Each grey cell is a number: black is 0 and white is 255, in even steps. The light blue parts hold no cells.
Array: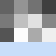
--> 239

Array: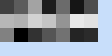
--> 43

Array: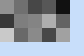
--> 161

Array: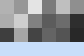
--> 40

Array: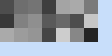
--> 36

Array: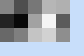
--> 142

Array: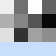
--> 141

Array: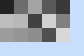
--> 216
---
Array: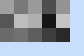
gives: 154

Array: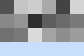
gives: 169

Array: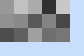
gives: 172

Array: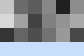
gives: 135

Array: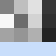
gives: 191

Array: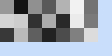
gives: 179

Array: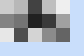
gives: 66

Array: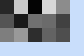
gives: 4

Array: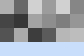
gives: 156
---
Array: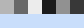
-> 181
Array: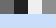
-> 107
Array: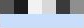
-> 86
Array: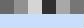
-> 104
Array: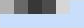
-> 179
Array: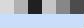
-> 217
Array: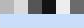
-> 184
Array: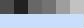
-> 76
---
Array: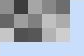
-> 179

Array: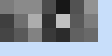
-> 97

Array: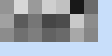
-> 168

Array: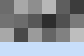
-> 129

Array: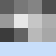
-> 185

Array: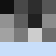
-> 205

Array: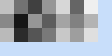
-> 158
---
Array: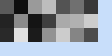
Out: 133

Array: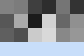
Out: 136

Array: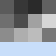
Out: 188

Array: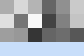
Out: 109

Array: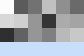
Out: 185

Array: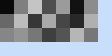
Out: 182

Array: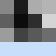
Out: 89
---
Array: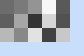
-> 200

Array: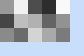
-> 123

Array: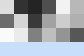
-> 87

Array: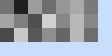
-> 109

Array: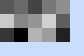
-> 33

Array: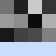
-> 128

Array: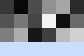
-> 209

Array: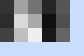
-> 101
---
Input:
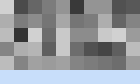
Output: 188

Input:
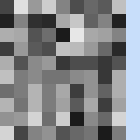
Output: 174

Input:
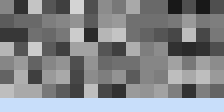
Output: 55

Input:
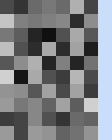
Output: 120

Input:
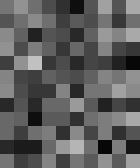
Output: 138

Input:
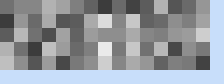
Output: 92

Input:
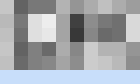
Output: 192
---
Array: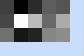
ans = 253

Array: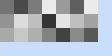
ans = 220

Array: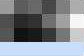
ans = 41

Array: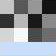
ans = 184

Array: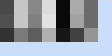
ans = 198

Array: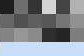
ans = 81
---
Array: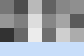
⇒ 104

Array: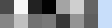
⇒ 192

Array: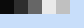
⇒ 45

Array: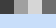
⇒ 160

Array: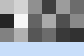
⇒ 177

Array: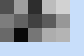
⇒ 9

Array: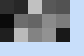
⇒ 186

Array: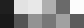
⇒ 84
